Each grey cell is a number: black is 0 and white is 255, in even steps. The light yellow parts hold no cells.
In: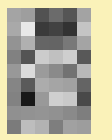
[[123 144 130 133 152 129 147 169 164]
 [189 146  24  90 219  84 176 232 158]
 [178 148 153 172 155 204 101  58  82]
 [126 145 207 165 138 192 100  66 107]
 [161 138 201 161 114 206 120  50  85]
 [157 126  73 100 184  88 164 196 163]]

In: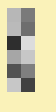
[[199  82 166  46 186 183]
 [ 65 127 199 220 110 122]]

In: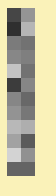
[[100 211 162 184 147 134  60 195 135 123  47  70]
 [100 145  91 174 119 104 134 114 127 114 181 149]]

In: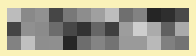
[[130  69 188]
 [192 144 137]
 [142 139 145]
 [143 108  70]
 [ 38  71 120]
 [109  50 141]
 [132 102 160]
 [115  63 189]
 [154 157 111]
 [154 206 130]
 [185 171  37]
 [128  96  46]
 [115 170  73]]

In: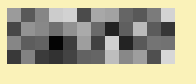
[[ 57 134  71 155]
 [130  93 147  89]
 [ 59  98 136 134]
 [ 50   4 112 204]
 [ 67  61 145 210]
 [ 98 158 170  75]
 [101  65 106 168]
 [189 208  34 162]
 [136  35  95 101]
 [158  89 187  88]
 [ 79 116  91 123]
 [215 114  54 211]]

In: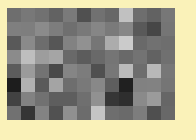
[[113  66  29  92 139  89 127 110]
 [ 53 130 177 155 190 138 126 120]
 [131 113  90 115 157 109 139 113]
 [ 81  94 164  73 165  86 125  98]
 [144  94 110 133 105 130 111 122]
 [108 111 121 124  92 145 121  80]
 [196 145 136  80 105 118 134 113]
 [110  54  94 119 117 172 122 103]
 [106  46  32 186 105 203 135 193]
 [125 138 129 109 115 105  89 110]
 [ 79 155 130 184  98 113  70  98]
 [104 102 117 119 112 110 117 119]]
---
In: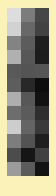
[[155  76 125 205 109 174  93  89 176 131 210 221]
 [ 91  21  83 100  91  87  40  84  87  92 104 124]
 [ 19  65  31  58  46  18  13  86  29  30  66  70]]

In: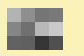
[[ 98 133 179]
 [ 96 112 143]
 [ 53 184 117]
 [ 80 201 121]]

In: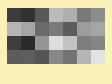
[[ 93  62 182  60]
 [ 94  43 165  49]
 [ 85 149 106  87]
 [136 221 123 186]
 [115 195  93 175]
 [181 126 156 122]
 [227 133 165 141]]

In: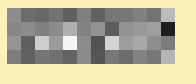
[[125 149 135 141]
 [ 97  95 140 108]
 [117 206 128 104]
 [112 155 140 114]
 [100 245 175  96]
 [138 139 131 127]
 [ 86  82 146  97]
 [120 212  92 119]
 [108 156 147 118]
 [131 168 152 129]
 [119 142 158 115]
 [181 123  30 187]]

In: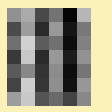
[[156  67  90  57 111  75 144]
 [200 206 136 199 209 157 170]
 [ 84  54  52  42  92  42  73]
 [106 143 140 152 112 152 115]
 [ 67  17  13  28  13  21   5]
 [136 151 117 146 129 120 182]]

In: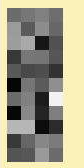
[[ 84  57 182   7 107   5  88  56 157 155 108]
 [ 87 102 181 136 128 118  72 119 169  90 118]
 [154 135  12  36  28  91  77 117  22 141 129]
 [108 123  44 126 242 143  50  86  81 103 110]]

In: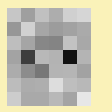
[[204 188 172 163 190 151 198]
 [169 172 140  61 165 209 159]
 [169 174 119 184 135 166 192]
 [184 221 180 179 132 156 173]
 [164 190 181  18 194 162 208]
 [231 184 162 180 168 170 214]]

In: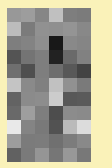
[[ 97 157 233 105  99 196 111  84 126 188 152]
 [122 123 132 158 139 138  79 116 131 123 157]
 [149 124 121 126 141 128 126 126 143 145 134]
 [118 112  82  77 204 193 110  34  24 143 192]
 [152 124 186 140  88 145  88 106 137 148 126]
 [120 137 220 138  90 122  67 129 133 136 123]]
